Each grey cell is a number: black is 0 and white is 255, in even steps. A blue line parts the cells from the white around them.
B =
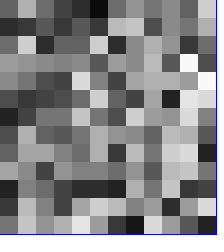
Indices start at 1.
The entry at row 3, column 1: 108
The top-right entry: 206
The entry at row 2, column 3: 88
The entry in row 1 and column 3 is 108
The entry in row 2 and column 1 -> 45
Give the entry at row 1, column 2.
176
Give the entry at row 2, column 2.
56
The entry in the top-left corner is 98
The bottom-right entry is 34
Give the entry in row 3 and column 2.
206
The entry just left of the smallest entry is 45
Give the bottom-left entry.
117
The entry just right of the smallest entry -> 108

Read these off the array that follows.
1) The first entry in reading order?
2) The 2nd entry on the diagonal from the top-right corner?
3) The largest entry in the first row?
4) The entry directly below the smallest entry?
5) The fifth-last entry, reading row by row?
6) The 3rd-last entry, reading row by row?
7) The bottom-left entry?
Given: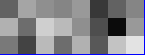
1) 98
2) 11
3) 165
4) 195
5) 109
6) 88
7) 121

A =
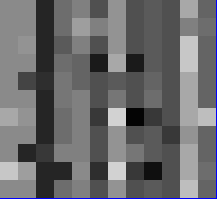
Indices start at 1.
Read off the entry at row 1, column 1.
138
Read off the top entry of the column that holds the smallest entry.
80
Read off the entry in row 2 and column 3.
37
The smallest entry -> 4
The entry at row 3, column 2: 147
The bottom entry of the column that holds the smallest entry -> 80
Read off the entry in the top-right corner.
100
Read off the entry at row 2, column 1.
138
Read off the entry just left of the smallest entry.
210
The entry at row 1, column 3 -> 37
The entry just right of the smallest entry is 56
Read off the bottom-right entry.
100
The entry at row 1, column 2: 138
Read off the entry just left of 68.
138
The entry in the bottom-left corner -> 138
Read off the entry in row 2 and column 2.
138
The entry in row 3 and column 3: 37

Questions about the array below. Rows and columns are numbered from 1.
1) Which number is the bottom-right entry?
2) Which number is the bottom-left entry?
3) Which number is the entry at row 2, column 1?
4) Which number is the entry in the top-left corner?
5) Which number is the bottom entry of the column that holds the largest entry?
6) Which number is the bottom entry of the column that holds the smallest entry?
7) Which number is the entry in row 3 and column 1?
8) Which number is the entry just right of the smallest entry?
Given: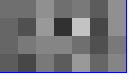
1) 133
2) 92
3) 102
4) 111
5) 153
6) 92
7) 102
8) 195

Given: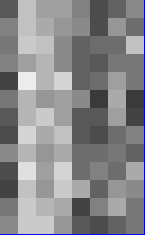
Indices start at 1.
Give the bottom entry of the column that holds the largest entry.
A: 202
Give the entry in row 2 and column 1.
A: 129
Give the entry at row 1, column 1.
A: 88
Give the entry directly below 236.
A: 181
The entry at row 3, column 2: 202
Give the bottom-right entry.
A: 119
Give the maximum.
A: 236
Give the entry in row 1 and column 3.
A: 159
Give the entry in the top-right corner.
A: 138
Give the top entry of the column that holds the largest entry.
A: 193
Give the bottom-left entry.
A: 138
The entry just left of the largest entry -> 67
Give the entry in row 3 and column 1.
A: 119
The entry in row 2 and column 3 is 170
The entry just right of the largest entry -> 181

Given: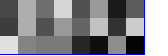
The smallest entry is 4
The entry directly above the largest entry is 61
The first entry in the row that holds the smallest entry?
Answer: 224
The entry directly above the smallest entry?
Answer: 203
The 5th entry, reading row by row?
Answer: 81
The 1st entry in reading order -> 72
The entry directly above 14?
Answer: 194

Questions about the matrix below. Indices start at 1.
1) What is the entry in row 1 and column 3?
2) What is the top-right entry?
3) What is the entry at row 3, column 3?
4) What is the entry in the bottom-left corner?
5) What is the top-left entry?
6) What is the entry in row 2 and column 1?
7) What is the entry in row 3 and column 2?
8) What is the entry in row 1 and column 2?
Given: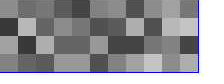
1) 119
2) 119
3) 173
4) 130
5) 140
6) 57
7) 57
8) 110

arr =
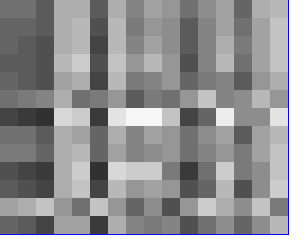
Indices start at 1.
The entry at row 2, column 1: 101
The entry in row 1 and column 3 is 91
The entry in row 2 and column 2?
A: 101
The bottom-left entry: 101
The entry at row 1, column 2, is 112
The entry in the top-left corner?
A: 112
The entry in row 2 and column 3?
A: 91
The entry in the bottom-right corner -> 184
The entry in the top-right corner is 184
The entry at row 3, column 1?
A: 101
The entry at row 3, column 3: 80
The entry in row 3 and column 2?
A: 91

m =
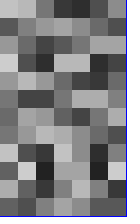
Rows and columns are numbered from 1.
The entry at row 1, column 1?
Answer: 194
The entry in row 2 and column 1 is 88
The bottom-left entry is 97
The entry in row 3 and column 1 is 152
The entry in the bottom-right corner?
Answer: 88
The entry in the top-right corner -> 140
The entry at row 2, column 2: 128
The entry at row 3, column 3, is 68
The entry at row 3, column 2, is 106
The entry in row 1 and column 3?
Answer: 118

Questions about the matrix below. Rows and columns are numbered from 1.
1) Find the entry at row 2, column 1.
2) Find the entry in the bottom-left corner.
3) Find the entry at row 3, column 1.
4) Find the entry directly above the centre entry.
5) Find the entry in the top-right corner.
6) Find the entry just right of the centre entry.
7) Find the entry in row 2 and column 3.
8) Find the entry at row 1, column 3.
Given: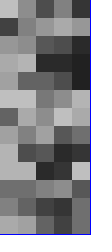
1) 65
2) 170
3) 151
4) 120
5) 53
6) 191
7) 151
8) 77
